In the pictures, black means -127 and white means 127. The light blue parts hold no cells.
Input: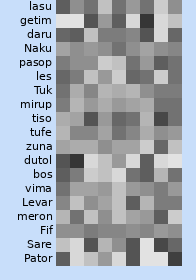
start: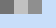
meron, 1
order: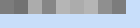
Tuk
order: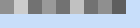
lasu
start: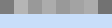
mirup, 0
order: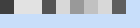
Pator
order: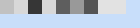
getim

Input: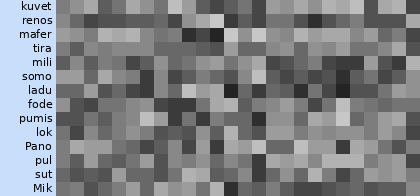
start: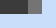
fode, 8
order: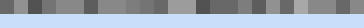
tira
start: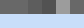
tira, 8
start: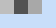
kuvet, 21
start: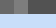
renos, 20
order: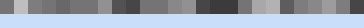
fode

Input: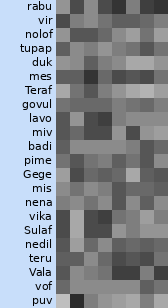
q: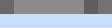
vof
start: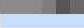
badi, 2
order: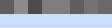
vir
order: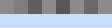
badi
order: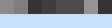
rabu
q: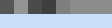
lavo
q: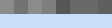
mis

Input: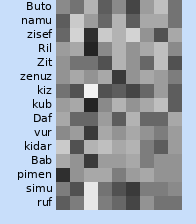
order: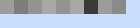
vur
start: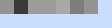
Bab, 1
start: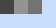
ruf, 5
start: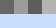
Daf, 2
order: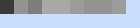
Bab
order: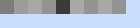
zenuz

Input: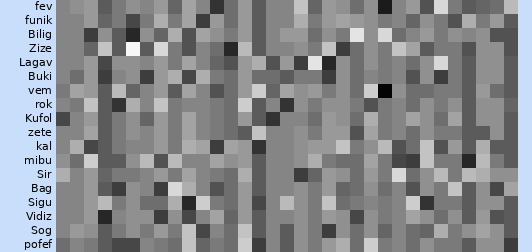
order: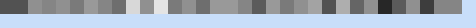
Bilig
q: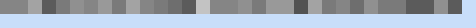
zete
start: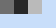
Zize, 11
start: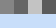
Zize, 1
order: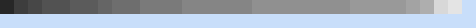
Lagav
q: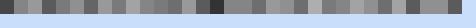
Kufol

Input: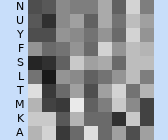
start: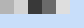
A, 0
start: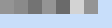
Y, 2
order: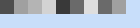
A
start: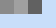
U, 2
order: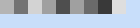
T
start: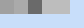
S, 4

